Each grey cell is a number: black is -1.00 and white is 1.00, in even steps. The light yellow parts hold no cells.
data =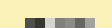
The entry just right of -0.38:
-0.58
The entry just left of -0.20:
0.09
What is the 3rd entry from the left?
0.66

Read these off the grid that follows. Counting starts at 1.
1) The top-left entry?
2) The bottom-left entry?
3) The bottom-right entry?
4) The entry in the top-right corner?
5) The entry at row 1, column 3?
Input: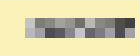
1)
0.54
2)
0.44
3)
0.26
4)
-0.49
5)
0.06

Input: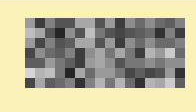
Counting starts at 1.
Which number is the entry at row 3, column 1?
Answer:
0.21
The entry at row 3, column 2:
-0.44
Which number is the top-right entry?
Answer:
0.01
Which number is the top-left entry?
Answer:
0.21
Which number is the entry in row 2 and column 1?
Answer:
0.49
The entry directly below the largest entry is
-0.44
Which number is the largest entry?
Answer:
0.68
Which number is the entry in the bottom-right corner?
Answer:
-0.26
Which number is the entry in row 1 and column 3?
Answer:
0.01
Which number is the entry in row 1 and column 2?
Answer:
-0.52
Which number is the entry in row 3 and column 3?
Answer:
0.01
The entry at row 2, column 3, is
-0.34
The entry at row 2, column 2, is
0.31
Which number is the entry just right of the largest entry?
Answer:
0.41

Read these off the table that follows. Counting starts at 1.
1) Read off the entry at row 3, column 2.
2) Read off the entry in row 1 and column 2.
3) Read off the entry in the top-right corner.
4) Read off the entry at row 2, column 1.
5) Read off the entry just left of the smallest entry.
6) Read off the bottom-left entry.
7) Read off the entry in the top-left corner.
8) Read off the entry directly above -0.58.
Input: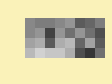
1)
0.36
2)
-0.02
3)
-0.02
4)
0.07
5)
-0.38
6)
0.45
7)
0.07
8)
0.27

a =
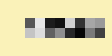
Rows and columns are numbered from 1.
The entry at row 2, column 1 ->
0.54
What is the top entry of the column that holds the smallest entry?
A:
-0.60
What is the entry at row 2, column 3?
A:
-0.24
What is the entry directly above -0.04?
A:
0.30

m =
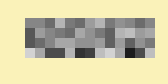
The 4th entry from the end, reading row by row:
0.31
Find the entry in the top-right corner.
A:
0.05
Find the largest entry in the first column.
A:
0.65
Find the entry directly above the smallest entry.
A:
-0.24
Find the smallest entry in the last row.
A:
-0.78
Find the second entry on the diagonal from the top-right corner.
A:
0.22
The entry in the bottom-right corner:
0.49
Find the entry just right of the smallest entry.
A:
-0.40
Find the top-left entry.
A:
0.05
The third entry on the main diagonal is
0.05
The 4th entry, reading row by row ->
0.41
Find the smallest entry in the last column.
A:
-0.05
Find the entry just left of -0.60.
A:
0.41

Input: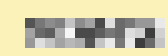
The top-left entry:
-0.34
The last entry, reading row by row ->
0.54
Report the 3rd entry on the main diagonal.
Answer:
0.54
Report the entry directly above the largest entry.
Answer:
0.54
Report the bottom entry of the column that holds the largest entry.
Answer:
0.44
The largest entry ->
0.93
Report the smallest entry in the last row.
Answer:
-0.52
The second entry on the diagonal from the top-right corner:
-0.52
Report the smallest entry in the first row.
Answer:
-0.42
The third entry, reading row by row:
0.10
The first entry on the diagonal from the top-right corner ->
0.83
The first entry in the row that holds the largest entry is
0.28
